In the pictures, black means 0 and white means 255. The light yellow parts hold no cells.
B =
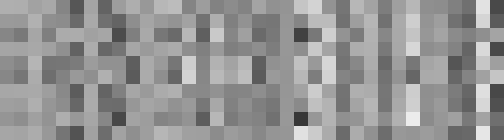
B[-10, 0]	175
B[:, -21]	[130, 174, 201, 154, 178, 185, 146, 168, 183, 140]
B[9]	[166, 164, 172, 152, 117, 83, 161, 109, 162, 143, 158, 182, 173, 160, 159, 140, 156, 150, 136, 149, 150, 225, 203, 171, 107, 172, 145, 109, 152, 149, 156, 148, 102, 105, 230, 97]
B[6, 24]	115
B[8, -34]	160
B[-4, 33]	103
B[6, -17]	129
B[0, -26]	152
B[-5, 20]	149
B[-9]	[154, 153, 177, 143, 140, 106, 169, 112, 100, 142, 165, 154, 147, 162, 114, 174, 128, 146, 120, 118, 150, 133, 187, 187, 113, 158, 182, 113, 170, 206, 148, 158, 113, 95, 213, 91]
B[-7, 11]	164
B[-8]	[134, 121, 166, 127, 171, 172, 161, 166, 76, 127, 169, 119, 106, 183, 95, 201, 134, 160, 106, 120, 151, 65, 120, 207, 147, 123, 178, 135, 169, 196, 151, 164, 139, 129, 143, 164]
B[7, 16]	129
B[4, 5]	123
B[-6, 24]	115
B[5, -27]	91
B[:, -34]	[162, 177, 166, 168, 181, 172, 169, 175, 160, 172]
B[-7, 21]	142
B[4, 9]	94
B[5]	[135, 118, 172, 110, 130, 153, 143, 176, 148, 91, 171, 143, 102, 211, 135, 185, 168, 190, 91, 154, 149, 183, 125, 210, 132, 124, 165, 114, 147, 102, 170, 171, 103, 132, 161, 197]
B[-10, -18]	164
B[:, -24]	[188, 147, 106, 171, 118, 102, 176, 146, 137, 173]
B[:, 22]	[211, 187, 120, 201, 153, 125, 204, 192, 151, 203]
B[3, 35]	73
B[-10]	[175, 174, 162, 168, 133, 86, 164, 99, 157, 174, 152, 183, 188, 132, 157, 130, 140, 131, 164, 145, 148, 197, 211, 147, 117, 183, 163, 125, 159, 183, 143, 141, 128, 112, 226, 73]

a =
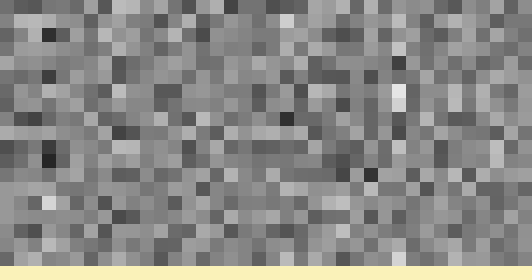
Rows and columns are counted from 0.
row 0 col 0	112
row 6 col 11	88
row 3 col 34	144
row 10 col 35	189
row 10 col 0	79
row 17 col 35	108
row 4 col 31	143
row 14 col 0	152
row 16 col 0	139
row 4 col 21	173
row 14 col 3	213
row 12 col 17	137
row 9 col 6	122
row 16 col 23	156
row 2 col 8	146
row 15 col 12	136
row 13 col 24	157
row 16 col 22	138
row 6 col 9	145
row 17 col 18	116
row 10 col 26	149
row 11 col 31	88
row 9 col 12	147
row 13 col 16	124
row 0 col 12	116
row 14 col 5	102
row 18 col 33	151
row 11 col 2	144
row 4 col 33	138
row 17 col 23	158
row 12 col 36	154
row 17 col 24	135
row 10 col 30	151
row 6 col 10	141
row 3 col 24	119
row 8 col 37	155
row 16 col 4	135
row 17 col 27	156
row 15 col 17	140

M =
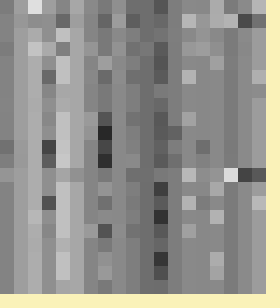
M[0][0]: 124
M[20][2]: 173
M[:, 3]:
[158, 143, 143, 170, 143, 105, 134, 143, 136, 143, 69, 93, 143, 143, 82, 143, 135, 143, 143, 143, 143]
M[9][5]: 167
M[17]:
[131, 158, 171, 143, 177, 167, 133, 121, 137, 126, 110, 102, 125, 137, 136, 137, 123, 138, 156]
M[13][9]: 126
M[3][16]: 123
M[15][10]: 110
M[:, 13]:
[137, 182, 137, 152, 137, 179, 137, 137, 162, 137, 137, 137, 184, 137, 179, 137, 160, 137, 137, 137, 137]
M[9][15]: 137
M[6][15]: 137
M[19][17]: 138
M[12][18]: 88
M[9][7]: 40
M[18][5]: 167
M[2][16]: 123
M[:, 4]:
[133, 104, 192, 127, 192, 192, 167, 171, 192, 192, 195, 199, 165, 192, 192, 192, 192, 177, 192, 192, 165]
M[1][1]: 151
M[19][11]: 79
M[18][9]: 126
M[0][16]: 123
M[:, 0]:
[124, 131, 131, 124, 131, 131, 131, 132, 131, 131, 113, 126, 149, 131, 131, 131, 131, 131, 131, 131, 131]
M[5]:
[131, 158, 173, 105, 192, 167, 136, 106, 140, 111, 110, 90, 125, 179, 136, 137, 123, 138, 175]
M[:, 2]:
[223, 141, 171, 195, 173, 173, 173, 171, 173, 173, 173, 173, 173, 173, 173, 183, 173, 171, 173, 173, 173]
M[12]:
[149, 158, 173, 143, 165, 145, 133, 121, 137, 111, 111, 121, 125, 184, 141, 148, 219, 68, 88]
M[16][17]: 138
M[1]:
[131, 151, 141, 143, 104, 158, 133, 101, 156, 94, 110, 104, 125, 182, 151, 172, 179, 74, 113]
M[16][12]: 125
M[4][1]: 158
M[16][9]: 114
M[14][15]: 137
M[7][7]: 121
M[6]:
[131, 158, 173, 134, 167, 167, 133, 121, 137, 126, 110, 122, 125, 137, 136, 137, 123, 138, 140]

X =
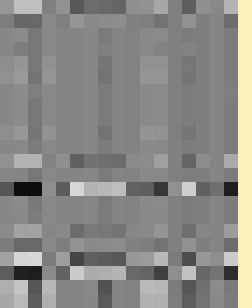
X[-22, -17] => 151
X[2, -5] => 128
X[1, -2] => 133
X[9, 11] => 146
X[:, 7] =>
[105, 139, 123, 127, 118, 115, 123, 123, 123, 115, 124, 111, 123, 184, 123, 124, 119, 138, 92, 175, 82, 89]
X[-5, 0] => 124
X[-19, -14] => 136
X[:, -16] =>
[191, 103, 139, 125, 149, 153, 139, 139, 139, 151, 136, 178, 133, 14, 139, 136, 162, 104, 213, 32, 195, 185]
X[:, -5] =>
[127, 128, 128, 128, 128, 128, 128, 128, 128, 128, 128, 128, 128, 144, 128, 128, 128, 128, 123, 142, 123, 125]
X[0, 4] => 146
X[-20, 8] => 132
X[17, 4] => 126
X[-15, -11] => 134
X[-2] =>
[174, 195, 85, 183, 132, 133, 136, 82, 132, 130, 185, 183, 123, 86, 112, 140, 122]
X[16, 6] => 121
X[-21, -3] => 126
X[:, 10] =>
[146, 127, 137, 136, 145, 149, 137, 137, 137, 148, 137, 140, 137, 94, 137, 136, 137, 126, 155, 100, 185, 177]
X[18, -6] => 184
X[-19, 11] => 131
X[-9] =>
[85, 14, 13, 142, 92, 215, 179, 184, 190, 98, 94, 55, 144, 206, 97, 112, 30]
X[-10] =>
[135, 133, 119, 136, 132, 133, 134, 123, 132, 130, 137, 136, 128, 125, 126, 133, 124]
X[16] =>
[138, 162, 163, 134, 137, 108, 121, 119, 116, 134, 137, 148, 128, 112, 134, 133, 156]
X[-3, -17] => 93
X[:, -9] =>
[101, 141, 132, 132, 132, 132, 132, 132, 132, 132, 132, 108, 132, 190, 132, 132, 116, 140, 87, 180, 132, 132]
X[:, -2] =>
[136, 133, 133, 133, 133, 133, 133, 133, 133, 133, 133, 133, 133, 112, 133, 133, 133, 133, 142, 116, 140, 137]
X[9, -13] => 132
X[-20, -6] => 138
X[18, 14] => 152
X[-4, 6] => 96
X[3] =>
[134, 125, 119, 136, 132, 133, 134, 127, 132, 130, 136, 131, 128, 131, 126, 133, 124]

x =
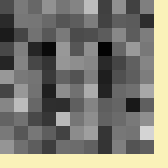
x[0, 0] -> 77
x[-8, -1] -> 120
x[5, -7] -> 99
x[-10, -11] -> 42
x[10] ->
[149, 112, 93, 62, 110, 108, 97, 52, 127, 83, 94]
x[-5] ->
[69, 152, 114, 31, 141, 113, 172, 35, 105, 112, 168]
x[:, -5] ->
[188, 125, 78, 143, 135, 127, 172, 132, 142, 159, 97]
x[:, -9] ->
[103, 118, 114, 37, 71, 116, 114, 103, 72, 119, 93]
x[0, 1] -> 122
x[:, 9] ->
[65, 91, 92, 154, 96, 94, 112, 24, 121, 116, 83]
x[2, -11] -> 27
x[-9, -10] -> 69
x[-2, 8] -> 119
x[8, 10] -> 143
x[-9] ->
[27, 69, 114, 88, 122, 75, 78, 92, 136, 92, 125]
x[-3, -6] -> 118
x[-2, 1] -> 87
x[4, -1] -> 133
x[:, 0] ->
[77, 42, 27, 72, 37, 152, 69, 134, 99, 121, 149]
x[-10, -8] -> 105
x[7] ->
[134, 188, 103, 46, 45, 95, 132, 94, 101, 24, 95]
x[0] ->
[77, 122, 103, 146, 118, 132, 188, 64, 144, 65, 127]
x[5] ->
[152, 121, 116, 58, 99, 83, 127, 30, 80, 94, 125]
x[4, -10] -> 132
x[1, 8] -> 94

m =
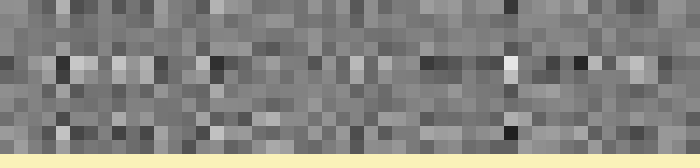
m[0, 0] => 144
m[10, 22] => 105
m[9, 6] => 88
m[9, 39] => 158
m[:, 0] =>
[144, 131, 136, 138, 77, 104, 143, 137, 111, 155, 122]
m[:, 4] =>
[177, 146, 118, 156, 50, 64, 160, 129, 75, 194, 157]
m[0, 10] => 87
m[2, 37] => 130
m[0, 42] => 104
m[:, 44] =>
[101, 126, 115, 118, 161, 127, 112, 115, 125, 99, 127]
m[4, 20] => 126
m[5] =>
[104, 109, 127, 155, 64, 166, 140, 124, 166, 138, 171, 86, 110, 144, 153, 74, 132, 107, 118, 133, 111, 133, 122, 135, 106, 162, 105, 141, 126, 125, 108, 102, 98, 128, 111, 121, 188, 119, 94, 89, 119, 105, 128, 128, 127, 170, 152, 98, 121, 123]
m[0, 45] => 85
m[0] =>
[144, 145, 114, 94, 177, 79, 94, 130, 85, 116, 87, 155, 126, 119, 90, 179, 149, 143, 113, 117, 124, 115, 147, 117, 145, 88, 142, 103, 123, 122, 158, 146, 153, 126, 142, 145, 55, 131, 141, 152, 135, 157, 104, 131, 101, 85, 105, 147, 146, 124]
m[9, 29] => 123
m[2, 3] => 121
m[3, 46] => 120
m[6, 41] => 122
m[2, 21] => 132
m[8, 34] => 114
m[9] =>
[155, 146, 117, 83, 194, 70, 88, 128, 67, 110, 71, 163, 126, 115, 75, 193, 149, 154, 111, 102, 123, 113, 152, 109, 152, 77, 149, 90, 123, 123, 166, 157, 160, 128, 141, 150, 32, 128, 154, 158, 142, 166, 95, 134, 99, 73, 101, 152, 151, 129]
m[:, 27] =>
[103, 128, 113, 98, 172, 141, 107, 106, 156, 90, 139]
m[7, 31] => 118
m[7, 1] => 113
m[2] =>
[136, 117, 125, 121, 118, 114, 113, 127, 120, 128, 133, 122, 117, 135, 116, 132, 133, 123, 127, 118, 118, 132, 145, 121, 125, 128, 114, 113, 121, 129, 131, 116, 129, 134, 125, 130, 121, 130, 118, 134, 133, 127, 112, 141, 115, 126, 131, 121, 126, 128]
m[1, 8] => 123
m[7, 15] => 138
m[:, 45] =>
[85, 112, 126, 110, 190, 170, 96, 122, 149, 73, 106]
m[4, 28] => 133
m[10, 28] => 150
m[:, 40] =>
[135, 119, 133, 141, 111, 119, 135, 138, 114, 142, 117]
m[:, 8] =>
[85, 123, 120, 94, 195, 166, 92, 106, 170, 67, 127]
